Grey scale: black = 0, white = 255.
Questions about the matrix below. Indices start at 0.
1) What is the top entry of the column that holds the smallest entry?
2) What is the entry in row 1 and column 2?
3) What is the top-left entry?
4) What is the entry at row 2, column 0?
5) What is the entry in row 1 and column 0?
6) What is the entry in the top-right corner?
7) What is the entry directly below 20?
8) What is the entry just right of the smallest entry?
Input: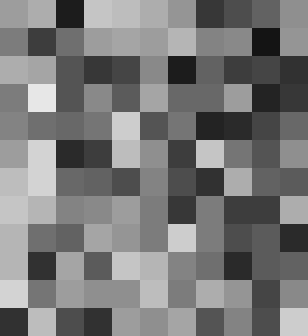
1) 98
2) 111
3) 157
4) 173
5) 124
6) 143
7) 69
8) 149

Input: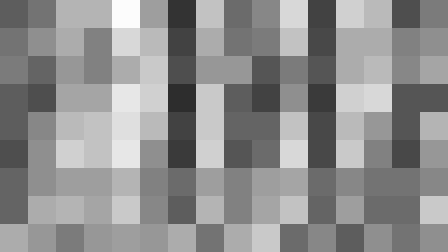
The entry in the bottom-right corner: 143
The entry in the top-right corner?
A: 123
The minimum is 45
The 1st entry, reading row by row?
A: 93
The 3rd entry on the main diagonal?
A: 151
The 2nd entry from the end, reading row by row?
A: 115
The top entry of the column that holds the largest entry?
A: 252
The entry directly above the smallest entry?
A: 78
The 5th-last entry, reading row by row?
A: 135
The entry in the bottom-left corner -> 172
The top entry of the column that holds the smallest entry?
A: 51
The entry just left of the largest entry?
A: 180
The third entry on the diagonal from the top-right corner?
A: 186
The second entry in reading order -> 115
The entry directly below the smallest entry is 66
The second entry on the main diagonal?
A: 143
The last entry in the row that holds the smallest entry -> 85

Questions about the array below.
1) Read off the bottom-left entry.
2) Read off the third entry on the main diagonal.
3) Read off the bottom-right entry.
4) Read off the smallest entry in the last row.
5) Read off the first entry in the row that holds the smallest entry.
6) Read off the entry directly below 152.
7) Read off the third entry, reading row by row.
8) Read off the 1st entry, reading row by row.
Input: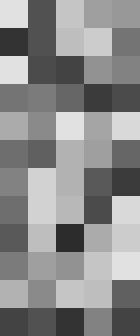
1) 67
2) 67
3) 67
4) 51
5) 89
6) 116
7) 197
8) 225
